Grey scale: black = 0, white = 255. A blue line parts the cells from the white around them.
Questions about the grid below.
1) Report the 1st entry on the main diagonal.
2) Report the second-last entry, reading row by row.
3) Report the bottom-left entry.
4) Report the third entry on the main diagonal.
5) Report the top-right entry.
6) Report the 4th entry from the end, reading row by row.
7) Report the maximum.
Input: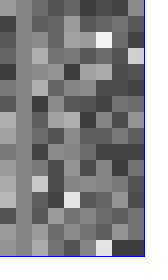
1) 154
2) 61
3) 147
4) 139
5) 139
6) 131
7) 241

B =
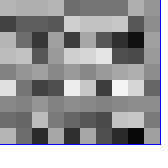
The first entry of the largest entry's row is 223
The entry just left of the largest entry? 61
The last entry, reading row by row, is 160
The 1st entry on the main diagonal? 180
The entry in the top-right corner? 148
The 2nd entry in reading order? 174
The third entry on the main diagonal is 54
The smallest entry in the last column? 102
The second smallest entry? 15
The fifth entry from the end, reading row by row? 167
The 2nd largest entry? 237
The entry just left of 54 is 109
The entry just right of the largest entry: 215
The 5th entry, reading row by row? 109
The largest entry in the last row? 180
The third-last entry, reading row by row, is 42
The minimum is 8
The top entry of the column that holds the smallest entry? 174
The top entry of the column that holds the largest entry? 117
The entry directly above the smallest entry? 200
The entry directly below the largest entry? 135
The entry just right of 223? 117
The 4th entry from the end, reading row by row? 80
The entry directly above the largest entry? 167
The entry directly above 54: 95

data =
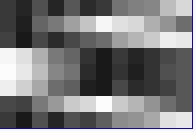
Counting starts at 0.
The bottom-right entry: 232
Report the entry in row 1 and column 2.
101
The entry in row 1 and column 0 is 57
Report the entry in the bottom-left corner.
57
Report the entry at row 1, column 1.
31
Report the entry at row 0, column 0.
57
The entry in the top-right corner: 216
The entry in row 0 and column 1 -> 37
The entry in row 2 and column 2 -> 72
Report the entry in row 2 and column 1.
25

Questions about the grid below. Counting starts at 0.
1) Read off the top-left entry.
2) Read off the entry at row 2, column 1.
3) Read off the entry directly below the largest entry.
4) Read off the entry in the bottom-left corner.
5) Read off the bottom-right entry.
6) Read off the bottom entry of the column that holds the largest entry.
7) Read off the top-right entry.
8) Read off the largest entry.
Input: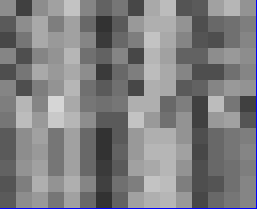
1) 141
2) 118
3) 201
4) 90
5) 133
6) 118
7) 147
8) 214

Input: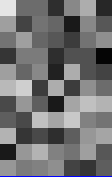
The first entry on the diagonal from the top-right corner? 39
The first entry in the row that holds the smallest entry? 53
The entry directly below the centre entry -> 25
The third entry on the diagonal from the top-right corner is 60
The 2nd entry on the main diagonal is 67
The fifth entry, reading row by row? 136
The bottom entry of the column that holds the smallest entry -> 94
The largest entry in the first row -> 229
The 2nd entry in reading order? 108
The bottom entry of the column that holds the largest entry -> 151
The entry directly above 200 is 165
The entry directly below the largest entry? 159
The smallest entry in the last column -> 5
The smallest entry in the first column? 25
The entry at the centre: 173
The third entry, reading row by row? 108
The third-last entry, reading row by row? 67
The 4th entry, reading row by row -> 46
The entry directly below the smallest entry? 67
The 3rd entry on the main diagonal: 102
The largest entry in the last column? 179
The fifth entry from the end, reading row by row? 129
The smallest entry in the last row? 53

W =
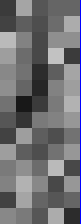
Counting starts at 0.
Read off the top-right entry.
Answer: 101
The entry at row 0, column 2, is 86
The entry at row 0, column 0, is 59
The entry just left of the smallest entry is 114
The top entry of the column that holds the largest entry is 101
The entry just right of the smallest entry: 59
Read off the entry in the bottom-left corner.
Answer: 136
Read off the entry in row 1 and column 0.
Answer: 66
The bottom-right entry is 44
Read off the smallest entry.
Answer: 24
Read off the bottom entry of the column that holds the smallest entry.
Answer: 122
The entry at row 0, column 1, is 165
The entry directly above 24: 101
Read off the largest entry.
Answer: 194
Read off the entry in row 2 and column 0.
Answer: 186
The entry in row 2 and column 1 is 130
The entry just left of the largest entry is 72

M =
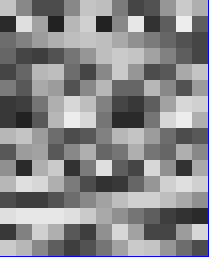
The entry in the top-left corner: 196
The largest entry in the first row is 202
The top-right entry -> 175
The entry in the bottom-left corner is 202
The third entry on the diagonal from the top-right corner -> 102
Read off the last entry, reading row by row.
76
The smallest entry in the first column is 42
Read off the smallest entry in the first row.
69
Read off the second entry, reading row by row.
136
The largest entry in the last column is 215
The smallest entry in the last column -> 42
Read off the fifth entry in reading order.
136
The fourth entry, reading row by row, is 76
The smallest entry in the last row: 62
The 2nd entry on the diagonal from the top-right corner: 237

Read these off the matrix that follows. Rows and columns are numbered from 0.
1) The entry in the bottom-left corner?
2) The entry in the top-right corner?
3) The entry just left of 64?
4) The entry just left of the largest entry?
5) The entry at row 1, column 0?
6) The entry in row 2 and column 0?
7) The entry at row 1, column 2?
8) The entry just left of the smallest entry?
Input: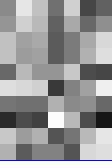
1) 177
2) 97
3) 76
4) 64
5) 149
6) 193
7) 185
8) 76
